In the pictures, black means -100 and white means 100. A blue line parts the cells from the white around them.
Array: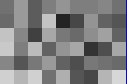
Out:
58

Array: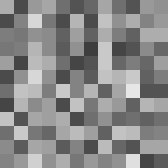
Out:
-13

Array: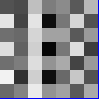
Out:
-13

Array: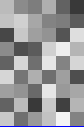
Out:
25

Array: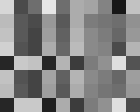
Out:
52

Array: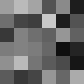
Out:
-3

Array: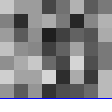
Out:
12

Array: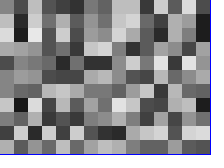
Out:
-1

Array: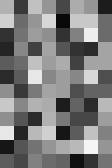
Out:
81
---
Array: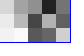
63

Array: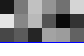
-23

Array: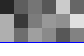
2

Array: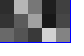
3

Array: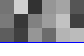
47

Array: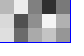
18
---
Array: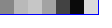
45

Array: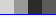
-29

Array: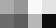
45

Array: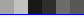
-15

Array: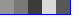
-5

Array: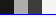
-52

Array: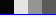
-29

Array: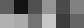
34
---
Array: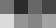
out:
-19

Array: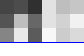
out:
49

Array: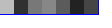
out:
-73

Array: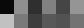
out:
-46

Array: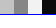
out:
90

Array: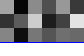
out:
19

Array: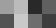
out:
-68

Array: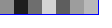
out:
23

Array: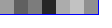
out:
52
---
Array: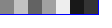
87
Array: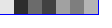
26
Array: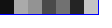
-11
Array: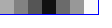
-16
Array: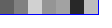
27
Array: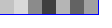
42
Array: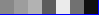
84
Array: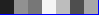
48
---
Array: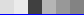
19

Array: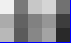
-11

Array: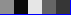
-58

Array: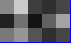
-45

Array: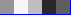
-26

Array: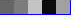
26

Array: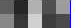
23

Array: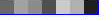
59

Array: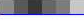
-3
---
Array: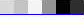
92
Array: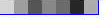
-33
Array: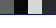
69
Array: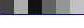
-86
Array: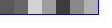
65
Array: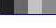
52
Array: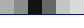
-86
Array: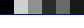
13
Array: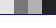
39
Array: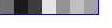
-53
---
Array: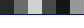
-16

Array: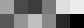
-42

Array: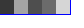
29

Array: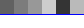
-3

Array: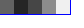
-71

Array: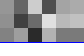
-21

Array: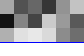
-36

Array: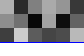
-67
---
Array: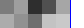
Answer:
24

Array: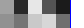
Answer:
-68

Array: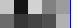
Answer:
-84

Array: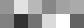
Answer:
77

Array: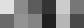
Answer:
9

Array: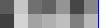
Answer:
55

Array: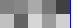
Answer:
6

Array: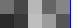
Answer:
-44

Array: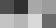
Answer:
-62

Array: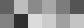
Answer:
48
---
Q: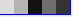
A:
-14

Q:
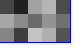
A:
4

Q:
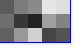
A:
-3

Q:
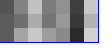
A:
8

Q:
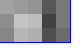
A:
11

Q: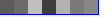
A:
-5
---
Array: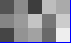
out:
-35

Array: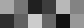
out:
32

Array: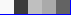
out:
95

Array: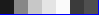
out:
-80

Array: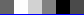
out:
-20

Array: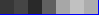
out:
-57

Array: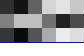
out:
-63

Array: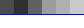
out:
-40
